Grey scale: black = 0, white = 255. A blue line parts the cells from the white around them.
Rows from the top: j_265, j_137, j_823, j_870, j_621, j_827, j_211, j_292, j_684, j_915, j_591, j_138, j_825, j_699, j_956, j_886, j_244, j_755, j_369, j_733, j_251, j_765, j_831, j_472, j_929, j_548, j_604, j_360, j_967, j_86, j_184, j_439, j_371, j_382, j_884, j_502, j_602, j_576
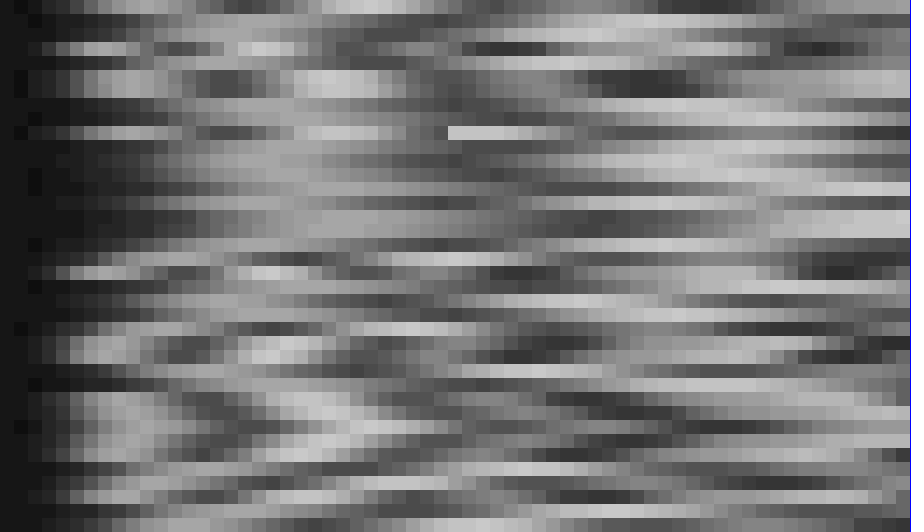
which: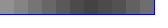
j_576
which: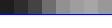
j_929

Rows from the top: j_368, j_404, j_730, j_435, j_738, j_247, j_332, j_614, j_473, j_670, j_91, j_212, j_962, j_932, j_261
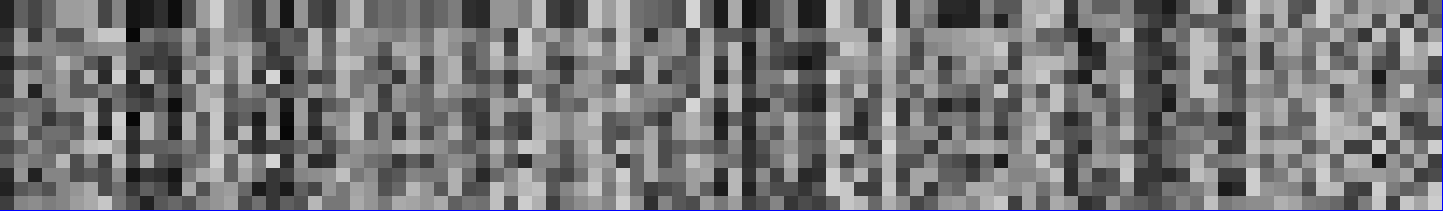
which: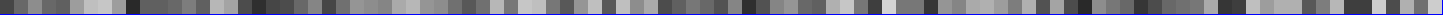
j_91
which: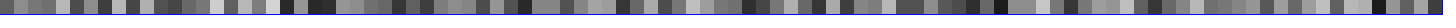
j_212
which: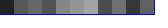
j_261
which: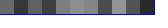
j_212

